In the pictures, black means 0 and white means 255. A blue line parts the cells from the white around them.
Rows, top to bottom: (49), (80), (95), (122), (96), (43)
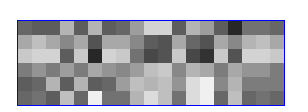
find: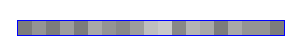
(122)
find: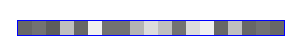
(43)
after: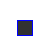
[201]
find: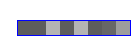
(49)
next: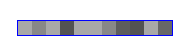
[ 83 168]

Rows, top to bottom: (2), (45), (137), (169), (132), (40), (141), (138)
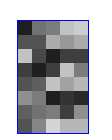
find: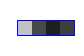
(137)
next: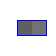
[124  62]
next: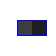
[ 62 194]
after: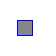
[213]
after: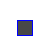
[31]
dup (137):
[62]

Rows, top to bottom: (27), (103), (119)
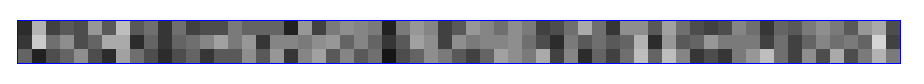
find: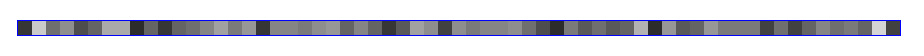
(103)

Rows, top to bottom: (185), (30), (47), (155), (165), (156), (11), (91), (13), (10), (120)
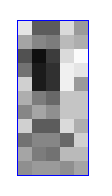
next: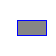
[104 208]
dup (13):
[134]

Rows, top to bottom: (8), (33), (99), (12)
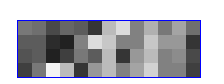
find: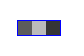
(99)
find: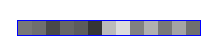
(8)
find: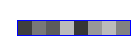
(99)
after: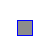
[73]
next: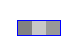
[152  53]
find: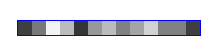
(12)
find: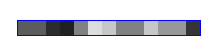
(33)

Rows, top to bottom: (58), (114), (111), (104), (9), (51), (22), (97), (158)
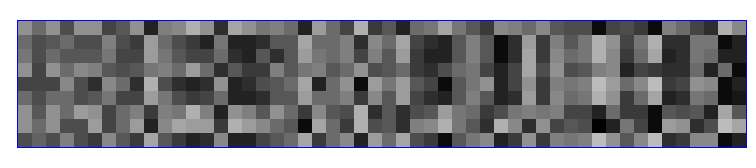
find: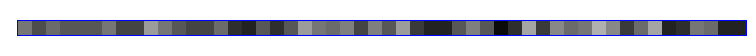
(111)
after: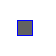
[77]
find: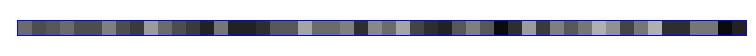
(114)
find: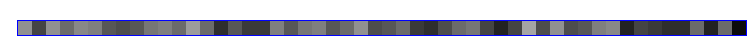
(104)

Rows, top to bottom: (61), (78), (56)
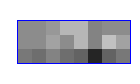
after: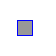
[182]
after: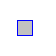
[162]

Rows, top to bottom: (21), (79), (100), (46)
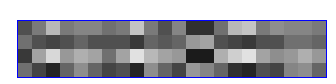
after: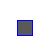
[101]
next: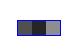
[101  68]
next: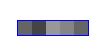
[48 37]

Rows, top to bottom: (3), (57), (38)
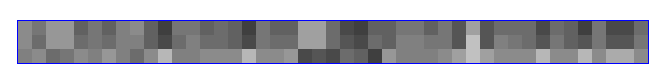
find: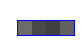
(3)
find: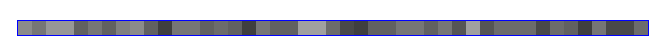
(3)

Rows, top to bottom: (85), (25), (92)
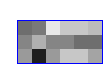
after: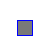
[232]
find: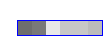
(85)

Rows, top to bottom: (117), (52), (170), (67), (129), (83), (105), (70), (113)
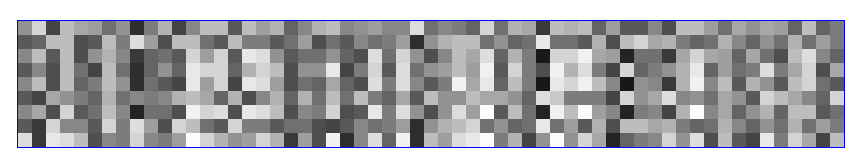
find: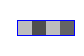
(129)
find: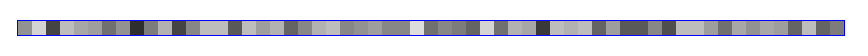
(117)
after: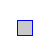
[124]
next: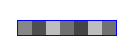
[ 46 100]
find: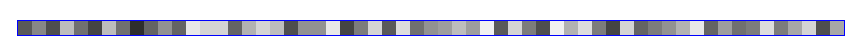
(67)
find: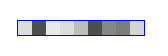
(105)

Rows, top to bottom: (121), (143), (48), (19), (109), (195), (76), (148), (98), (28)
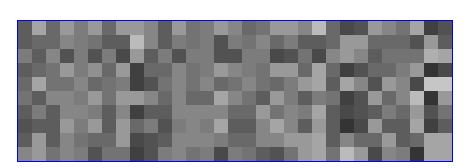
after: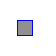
[105]
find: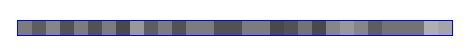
(48)
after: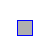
[165]

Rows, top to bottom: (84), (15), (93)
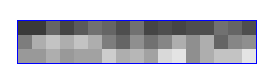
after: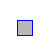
[162]
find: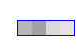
(93)
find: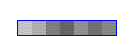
(15)
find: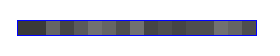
(84)
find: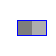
(15)
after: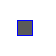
[113]

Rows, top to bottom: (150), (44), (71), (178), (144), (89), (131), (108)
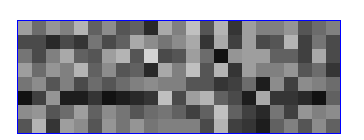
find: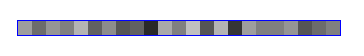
(150)
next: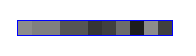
[140 128]
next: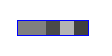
[53 29]

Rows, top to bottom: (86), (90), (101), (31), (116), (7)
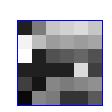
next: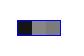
[134 144]
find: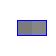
(116)
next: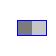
[209 219]
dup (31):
[32]

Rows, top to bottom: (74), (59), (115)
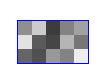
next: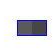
[181 119]
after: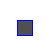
[152]

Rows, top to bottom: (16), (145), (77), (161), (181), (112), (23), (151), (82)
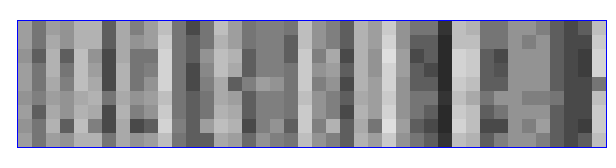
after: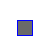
[147]
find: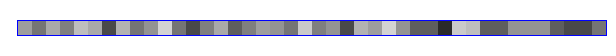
(181)
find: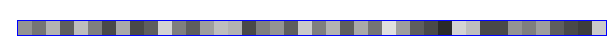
(151)
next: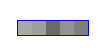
[117 190]
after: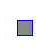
[190]
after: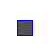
[147]

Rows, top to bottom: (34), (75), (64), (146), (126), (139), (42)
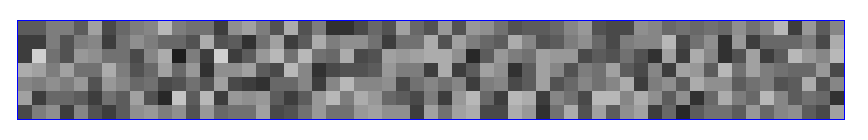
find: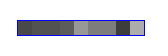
(146)
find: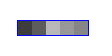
(64)
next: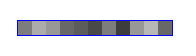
[ 61 184]
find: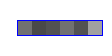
(126)
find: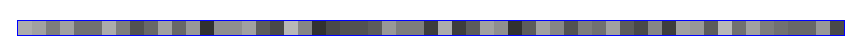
(146)

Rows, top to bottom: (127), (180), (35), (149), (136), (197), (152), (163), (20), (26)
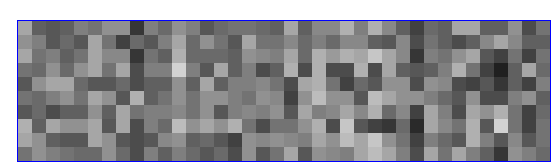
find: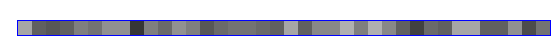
(127)
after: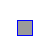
[176]
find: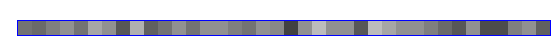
(197)
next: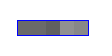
[127 166]
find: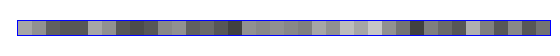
(20)
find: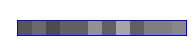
(136)
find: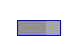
(163)

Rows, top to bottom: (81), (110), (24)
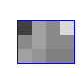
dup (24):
[128]
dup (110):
[138]
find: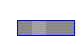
(110)
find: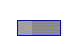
(110)

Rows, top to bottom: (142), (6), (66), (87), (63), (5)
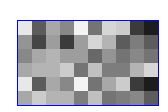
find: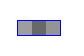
(66)
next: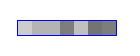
[136  92]
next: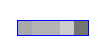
[192 125]
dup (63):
[168]
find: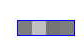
(5)
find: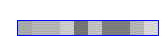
(87)

